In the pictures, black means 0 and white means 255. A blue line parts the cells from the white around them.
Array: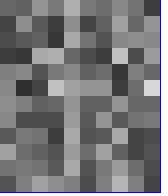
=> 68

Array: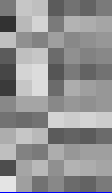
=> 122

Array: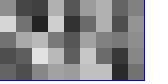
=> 114

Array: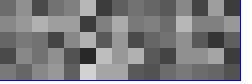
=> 82

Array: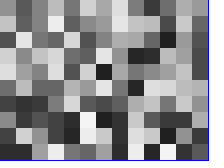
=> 89

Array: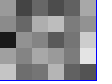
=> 83
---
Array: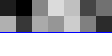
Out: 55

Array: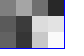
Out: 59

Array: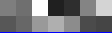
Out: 103

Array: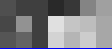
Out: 146

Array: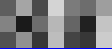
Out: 26

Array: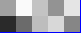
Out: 107

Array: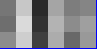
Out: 218

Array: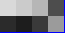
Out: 29

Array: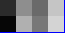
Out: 176
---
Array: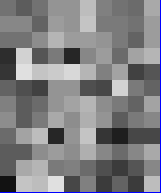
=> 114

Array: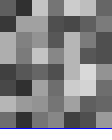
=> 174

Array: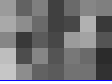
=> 134

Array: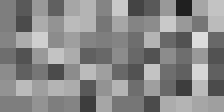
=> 132

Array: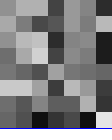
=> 145

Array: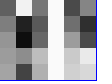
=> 149

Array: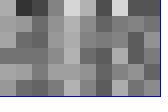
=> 165

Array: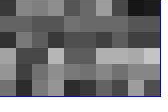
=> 50

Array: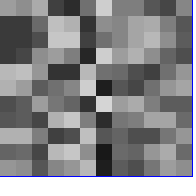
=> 58
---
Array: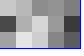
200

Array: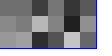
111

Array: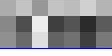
172

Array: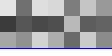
228

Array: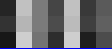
37

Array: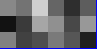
136

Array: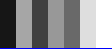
22

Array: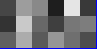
70

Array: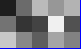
30

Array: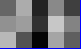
102
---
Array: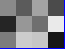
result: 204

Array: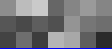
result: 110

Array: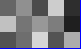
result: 110

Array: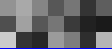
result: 52

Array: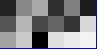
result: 202

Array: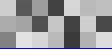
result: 226

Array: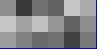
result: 129

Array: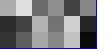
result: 94

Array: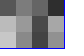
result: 137
